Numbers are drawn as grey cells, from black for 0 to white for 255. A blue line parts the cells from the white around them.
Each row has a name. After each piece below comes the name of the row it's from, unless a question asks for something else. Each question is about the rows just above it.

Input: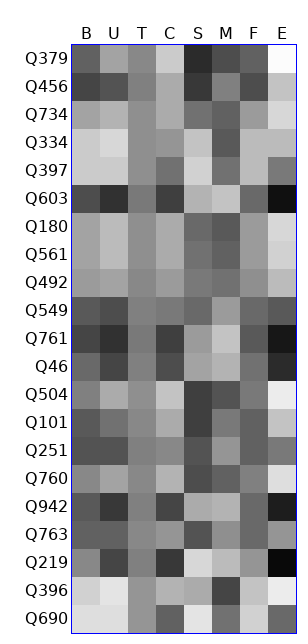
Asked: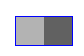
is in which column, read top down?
C
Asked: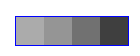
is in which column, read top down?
C
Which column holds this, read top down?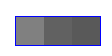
M

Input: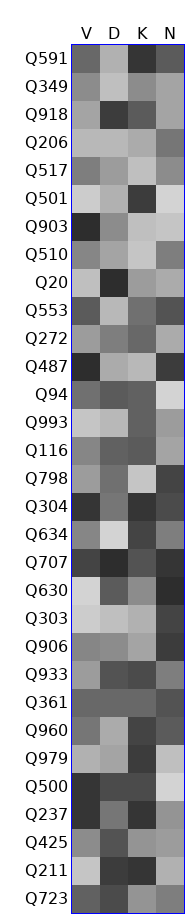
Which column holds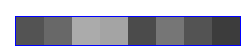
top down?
D
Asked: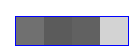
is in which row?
Q94
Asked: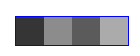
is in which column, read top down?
K
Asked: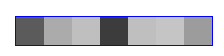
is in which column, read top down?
K

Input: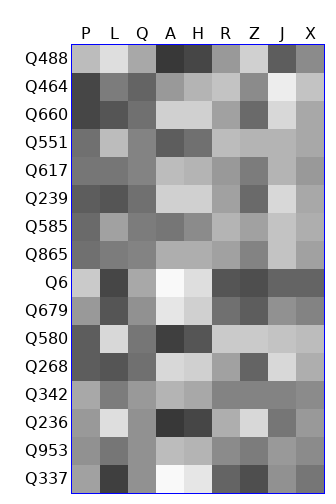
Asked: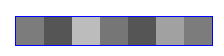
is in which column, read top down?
L
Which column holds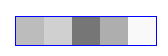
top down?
A

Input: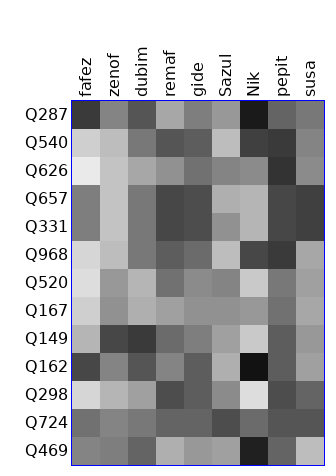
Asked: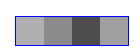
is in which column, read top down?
Sazul
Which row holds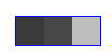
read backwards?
Q968

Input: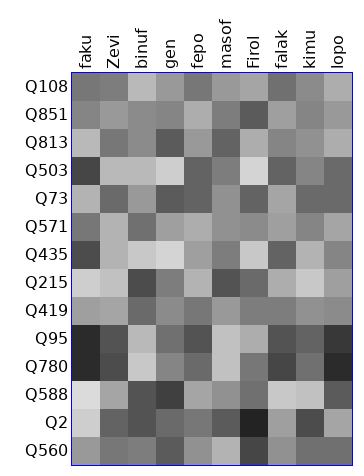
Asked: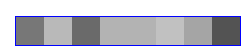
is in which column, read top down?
Zevi
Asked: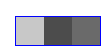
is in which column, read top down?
binuf
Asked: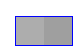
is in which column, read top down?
fepo
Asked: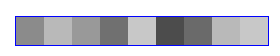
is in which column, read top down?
binuf
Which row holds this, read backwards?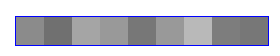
Q108

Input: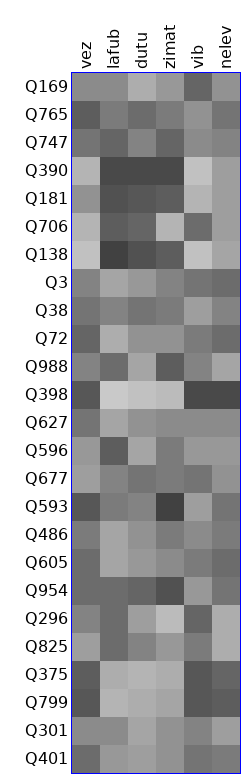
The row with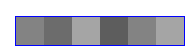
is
Q988
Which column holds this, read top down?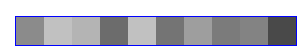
vib
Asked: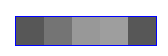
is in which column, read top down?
vez

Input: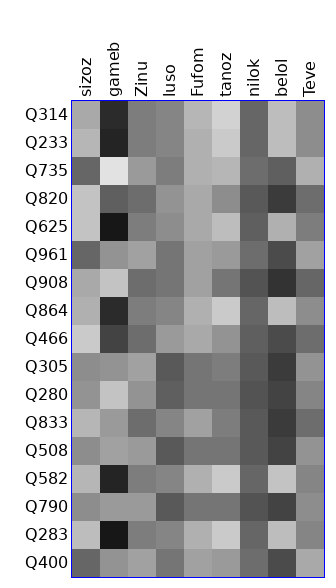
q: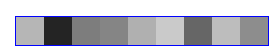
Q233
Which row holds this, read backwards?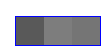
Q305
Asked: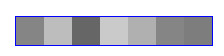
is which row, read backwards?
Q283
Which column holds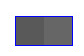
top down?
nilok
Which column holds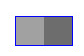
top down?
Zinu
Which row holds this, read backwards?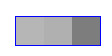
Q735

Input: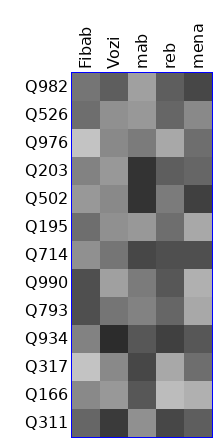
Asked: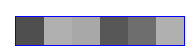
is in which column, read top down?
mena
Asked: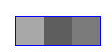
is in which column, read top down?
reb

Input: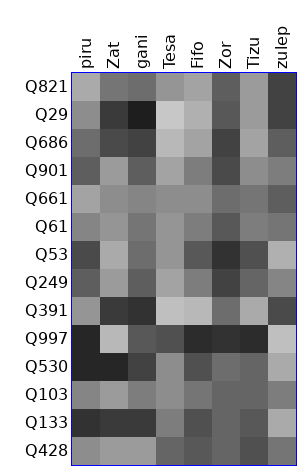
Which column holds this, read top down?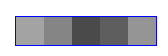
piru
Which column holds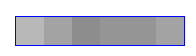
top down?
Tesa

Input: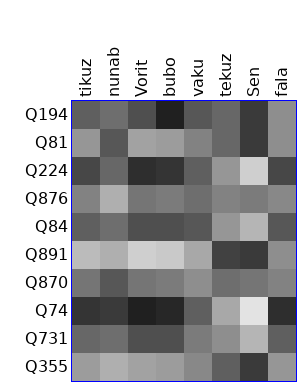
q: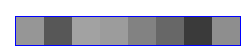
Q81
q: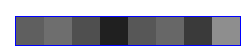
Q194
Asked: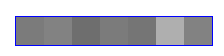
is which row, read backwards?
Q876

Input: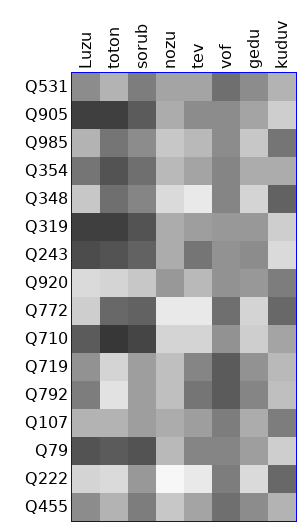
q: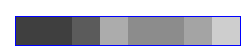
Q905
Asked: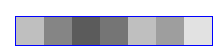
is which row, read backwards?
Q792
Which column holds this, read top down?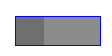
vof
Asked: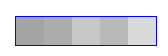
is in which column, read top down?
nozu
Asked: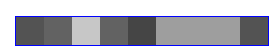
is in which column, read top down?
sorub
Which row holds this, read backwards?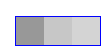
Q920
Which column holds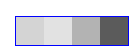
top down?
toton

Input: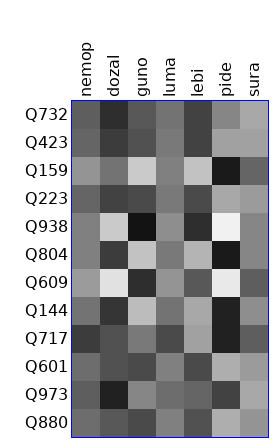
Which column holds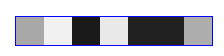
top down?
pide
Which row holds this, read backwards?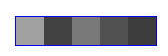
Q423

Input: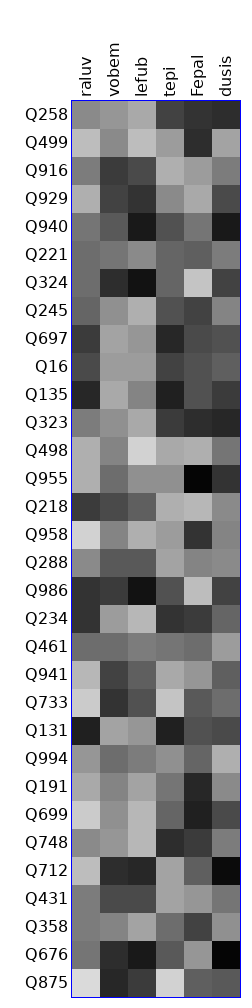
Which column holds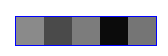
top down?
dusis
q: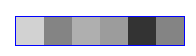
Q958
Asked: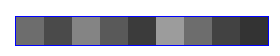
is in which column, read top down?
vobem
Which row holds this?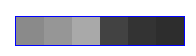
Q258
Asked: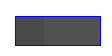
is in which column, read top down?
Fepal
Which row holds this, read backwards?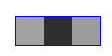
Q499

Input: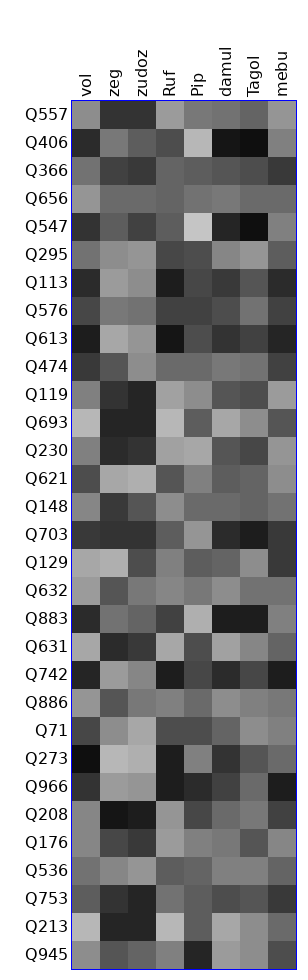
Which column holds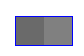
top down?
mebu
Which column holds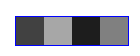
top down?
Ruf
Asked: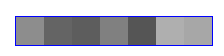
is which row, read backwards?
Q621
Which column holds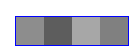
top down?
Pip
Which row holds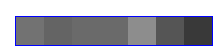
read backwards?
Q148
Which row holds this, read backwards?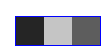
Q547
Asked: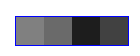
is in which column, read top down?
mebu

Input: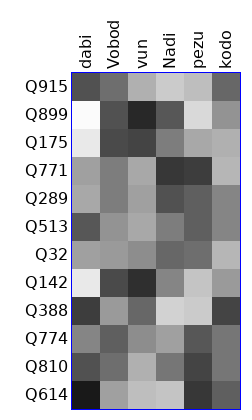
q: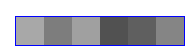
Q289
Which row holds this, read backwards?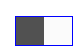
Q899

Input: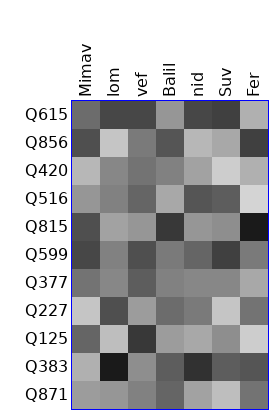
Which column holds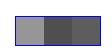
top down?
vef
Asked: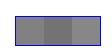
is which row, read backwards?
Q420
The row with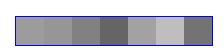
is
Q871
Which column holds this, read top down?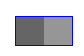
vef
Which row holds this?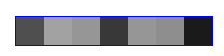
Q815

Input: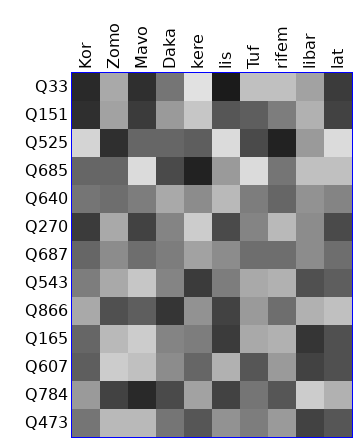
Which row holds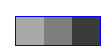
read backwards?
Q543
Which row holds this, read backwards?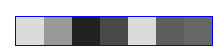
Q525
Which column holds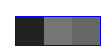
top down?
rifem

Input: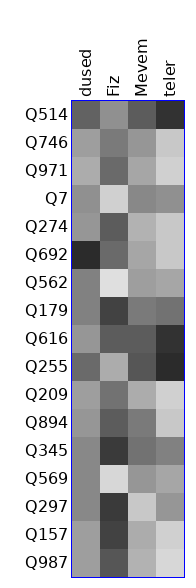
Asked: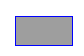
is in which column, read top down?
dused
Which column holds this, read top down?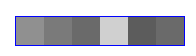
Fiz
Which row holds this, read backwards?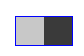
Q297
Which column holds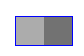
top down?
Fiz
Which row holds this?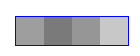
Q746
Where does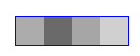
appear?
Q971

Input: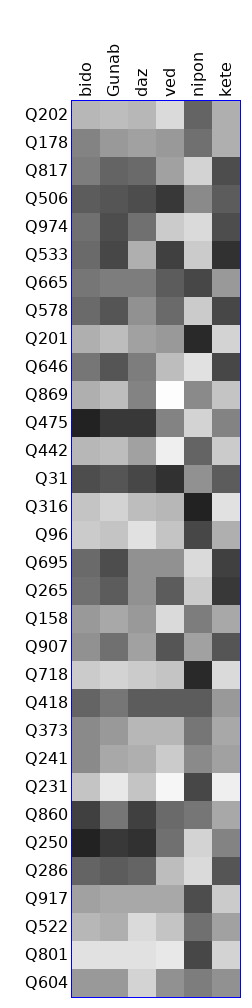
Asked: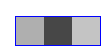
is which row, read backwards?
Q96
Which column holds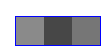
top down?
nipon
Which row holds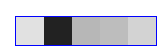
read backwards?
Q316

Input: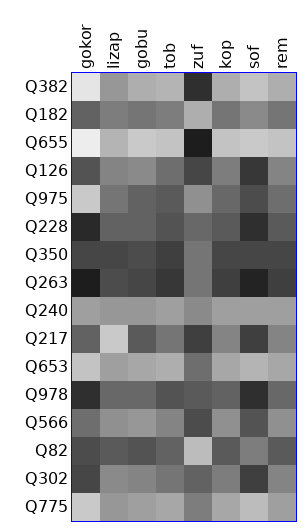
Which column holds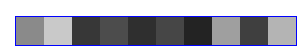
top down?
sof
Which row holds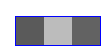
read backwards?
Q82
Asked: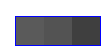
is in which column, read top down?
tob
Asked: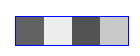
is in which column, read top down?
gokor
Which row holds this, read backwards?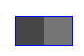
Q350
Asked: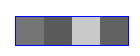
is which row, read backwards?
Q217

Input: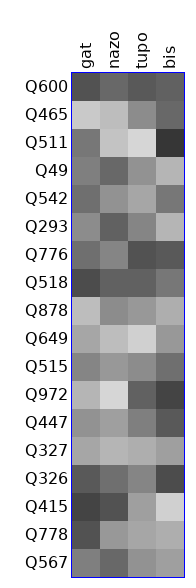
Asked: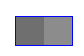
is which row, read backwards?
Q515
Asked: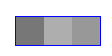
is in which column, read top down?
bis

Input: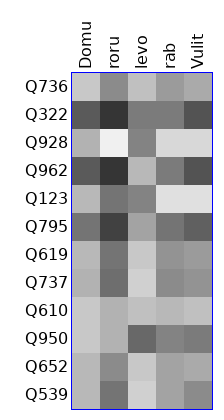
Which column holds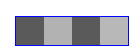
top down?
Domu
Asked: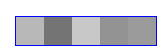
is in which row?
Q619
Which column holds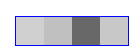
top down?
levo
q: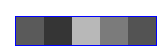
Q962
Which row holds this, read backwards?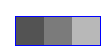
Q962

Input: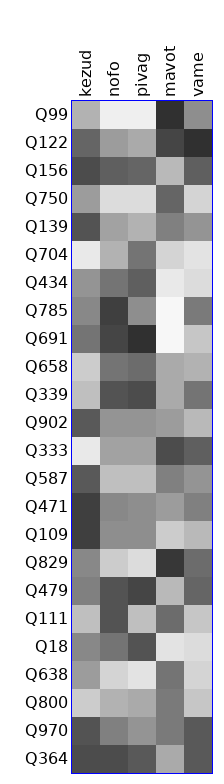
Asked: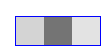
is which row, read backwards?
Q638
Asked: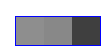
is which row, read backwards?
Q471
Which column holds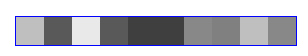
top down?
kezud
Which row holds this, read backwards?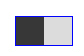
Q829

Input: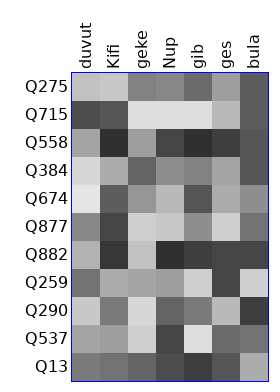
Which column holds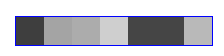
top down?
ges
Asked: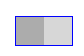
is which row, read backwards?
Q384
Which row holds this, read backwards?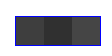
Q558
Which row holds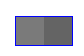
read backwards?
Q290
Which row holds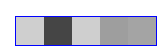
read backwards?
Q259

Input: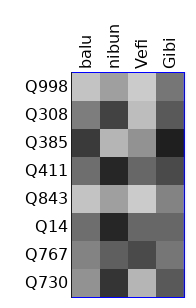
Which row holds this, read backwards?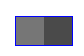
Q767
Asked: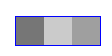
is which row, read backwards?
Q998
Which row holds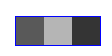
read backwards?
Q730
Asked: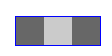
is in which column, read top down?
Vefi

